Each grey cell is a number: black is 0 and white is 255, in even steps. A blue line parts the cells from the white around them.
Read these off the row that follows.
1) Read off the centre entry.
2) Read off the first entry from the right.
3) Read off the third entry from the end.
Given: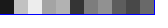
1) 52
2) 105
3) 93

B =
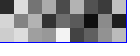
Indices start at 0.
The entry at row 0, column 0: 43
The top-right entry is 193
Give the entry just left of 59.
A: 82
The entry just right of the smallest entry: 139
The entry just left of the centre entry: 51
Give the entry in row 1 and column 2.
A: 179
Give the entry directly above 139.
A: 59
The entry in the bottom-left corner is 205

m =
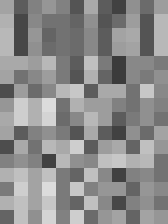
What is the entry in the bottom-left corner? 100
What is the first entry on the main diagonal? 163
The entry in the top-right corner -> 157
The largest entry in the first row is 169
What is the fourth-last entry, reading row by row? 163
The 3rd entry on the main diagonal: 150
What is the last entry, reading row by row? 150
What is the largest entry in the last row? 212
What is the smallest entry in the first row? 65
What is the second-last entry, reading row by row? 163

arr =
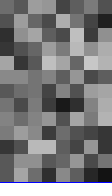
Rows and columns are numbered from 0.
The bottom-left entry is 88
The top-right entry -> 81
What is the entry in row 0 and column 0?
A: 109
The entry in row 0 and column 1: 88
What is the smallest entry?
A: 19
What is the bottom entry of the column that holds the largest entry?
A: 39
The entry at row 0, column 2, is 157
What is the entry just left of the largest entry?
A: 102
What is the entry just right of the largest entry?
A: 179
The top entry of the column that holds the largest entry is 123
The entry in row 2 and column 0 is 47
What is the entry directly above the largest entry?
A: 144
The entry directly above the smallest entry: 116
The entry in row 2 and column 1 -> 144
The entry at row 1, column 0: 81
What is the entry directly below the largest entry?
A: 74

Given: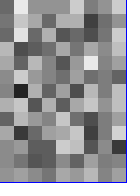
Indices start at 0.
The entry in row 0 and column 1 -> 233
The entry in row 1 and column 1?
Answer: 198
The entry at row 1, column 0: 117
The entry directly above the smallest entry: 204
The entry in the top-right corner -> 204
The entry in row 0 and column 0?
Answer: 105
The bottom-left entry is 147
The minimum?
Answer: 35
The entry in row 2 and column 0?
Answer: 105
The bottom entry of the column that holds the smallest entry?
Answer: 160
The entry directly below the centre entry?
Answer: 93
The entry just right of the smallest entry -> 176
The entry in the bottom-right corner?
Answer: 160
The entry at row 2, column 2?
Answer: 105
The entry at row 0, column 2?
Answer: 147
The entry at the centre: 160
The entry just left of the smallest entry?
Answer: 132

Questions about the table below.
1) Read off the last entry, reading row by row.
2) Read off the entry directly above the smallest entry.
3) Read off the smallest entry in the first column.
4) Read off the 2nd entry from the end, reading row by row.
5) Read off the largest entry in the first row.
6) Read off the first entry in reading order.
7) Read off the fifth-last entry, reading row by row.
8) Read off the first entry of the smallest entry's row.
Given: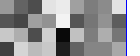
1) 168
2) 243
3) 63
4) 133
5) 235
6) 153
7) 30
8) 200

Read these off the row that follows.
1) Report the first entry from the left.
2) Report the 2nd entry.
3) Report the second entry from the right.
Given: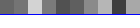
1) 102
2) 116
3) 62

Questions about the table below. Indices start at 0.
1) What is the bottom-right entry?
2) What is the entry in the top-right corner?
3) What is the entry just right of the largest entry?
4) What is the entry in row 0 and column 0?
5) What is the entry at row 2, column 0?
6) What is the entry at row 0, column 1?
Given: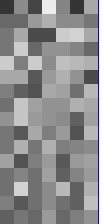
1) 146
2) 168
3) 132
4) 53
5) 118
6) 139

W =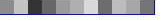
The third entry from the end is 188
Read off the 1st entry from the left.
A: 140
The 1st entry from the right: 117

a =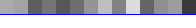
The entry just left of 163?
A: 170
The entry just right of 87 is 110

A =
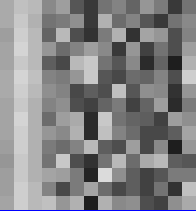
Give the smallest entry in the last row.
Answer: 30
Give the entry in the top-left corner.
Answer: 170
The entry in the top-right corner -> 115
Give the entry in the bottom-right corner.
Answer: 170
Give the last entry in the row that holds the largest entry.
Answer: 123
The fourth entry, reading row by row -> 137
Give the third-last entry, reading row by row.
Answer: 65
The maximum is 219
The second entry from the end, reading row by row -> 143
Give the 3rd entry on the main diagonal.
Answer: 185
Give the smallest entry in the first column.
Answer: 150
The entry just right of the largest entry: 143
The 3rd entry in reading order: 185
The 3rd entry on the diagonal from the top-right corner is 150
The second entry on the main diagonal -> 200
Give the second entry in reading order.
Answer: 192
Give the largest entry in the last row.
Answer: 206
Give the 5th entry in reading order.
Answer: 158
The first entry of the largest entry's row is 158
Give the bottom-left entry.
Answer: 164
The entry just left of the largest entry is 36
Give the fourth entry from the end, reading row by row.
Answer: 78

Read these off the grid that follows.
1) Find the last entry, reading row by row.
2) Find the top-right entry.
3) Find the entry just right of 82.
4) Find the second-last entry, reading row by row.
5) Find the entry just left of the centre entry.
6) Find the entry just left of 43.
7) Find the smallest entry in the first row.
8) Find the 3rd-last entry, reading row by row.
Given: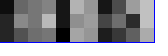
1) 171
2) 193
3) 110
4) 96
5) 22
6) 110
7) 14
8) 56

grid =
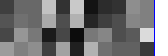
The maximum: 219
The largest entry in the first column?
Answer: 156
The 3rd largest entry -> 194
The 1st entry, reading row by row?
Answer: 63
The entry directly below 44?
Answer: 63
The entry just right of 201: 19
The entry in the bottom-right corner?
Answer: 57
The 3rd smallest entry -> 26
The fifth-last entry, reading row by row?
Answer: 178
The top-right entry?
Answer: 128
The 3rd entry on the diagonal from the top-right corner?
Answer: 78
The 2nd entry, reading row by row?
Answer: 104
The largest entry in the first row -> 201
